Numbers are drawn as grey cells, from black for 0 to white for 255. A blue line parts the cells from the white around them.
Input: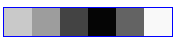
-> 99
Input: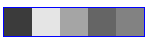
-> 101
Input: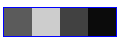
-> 65
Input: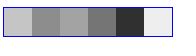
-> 48
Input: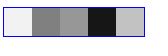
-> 22
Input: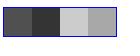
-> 204
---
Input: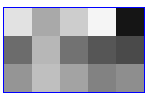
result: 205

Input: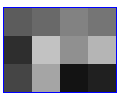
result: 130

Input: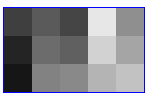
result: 69

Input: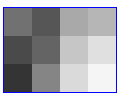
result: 169

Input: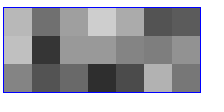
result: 159

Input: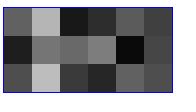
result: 24

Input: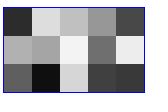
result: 192
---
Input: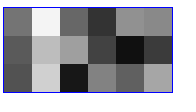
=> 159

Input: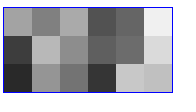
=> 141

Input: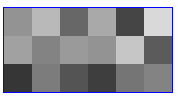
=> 154

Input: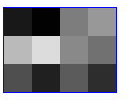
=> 137

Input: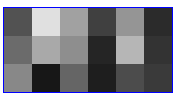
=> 142

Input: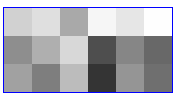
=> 216

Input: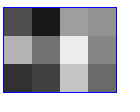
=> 236

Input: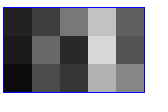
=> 41

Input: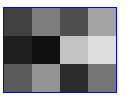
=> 194
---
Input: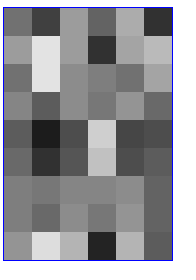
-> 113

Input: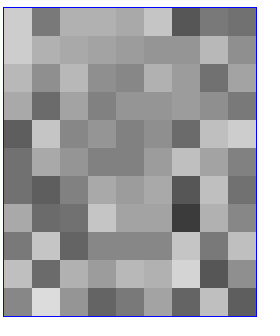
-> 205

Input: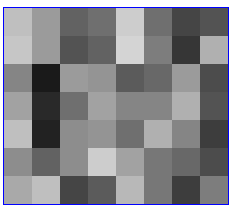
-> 191

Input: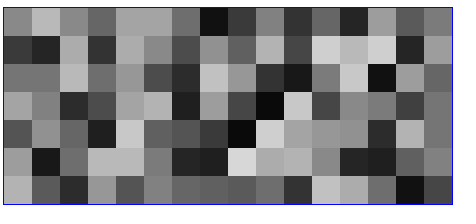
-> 137

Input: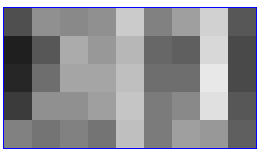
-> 79

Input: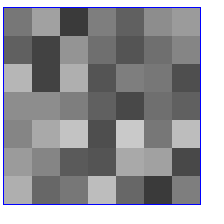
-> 119

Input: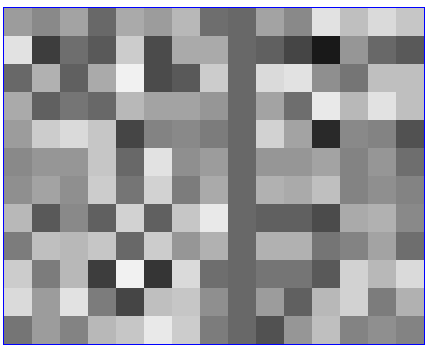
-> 156

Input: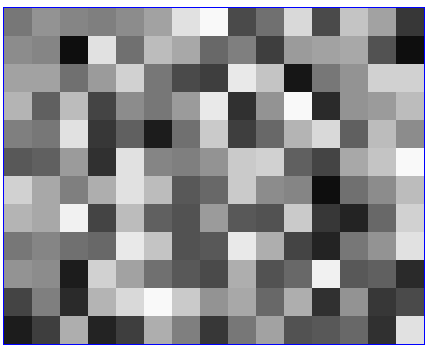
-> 119

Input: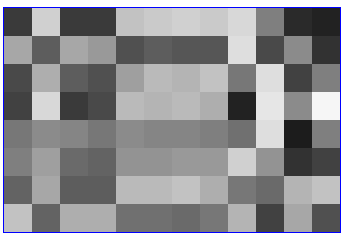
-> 58
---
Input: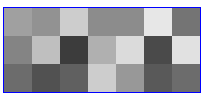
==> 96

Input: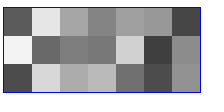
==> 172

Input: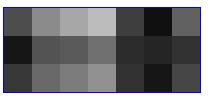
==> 124

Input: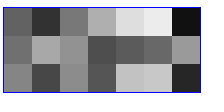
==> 140

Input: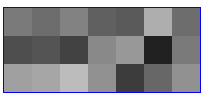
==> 188

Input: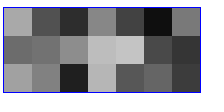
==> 31

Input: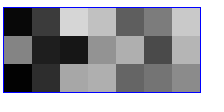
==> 167

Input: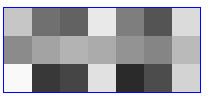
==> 69
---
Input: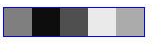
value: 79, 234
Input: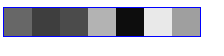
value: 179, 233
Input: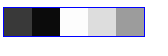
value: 253, 253
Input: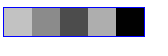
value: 76, 194
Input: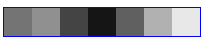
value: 21, 232
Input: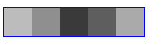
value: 58, 188
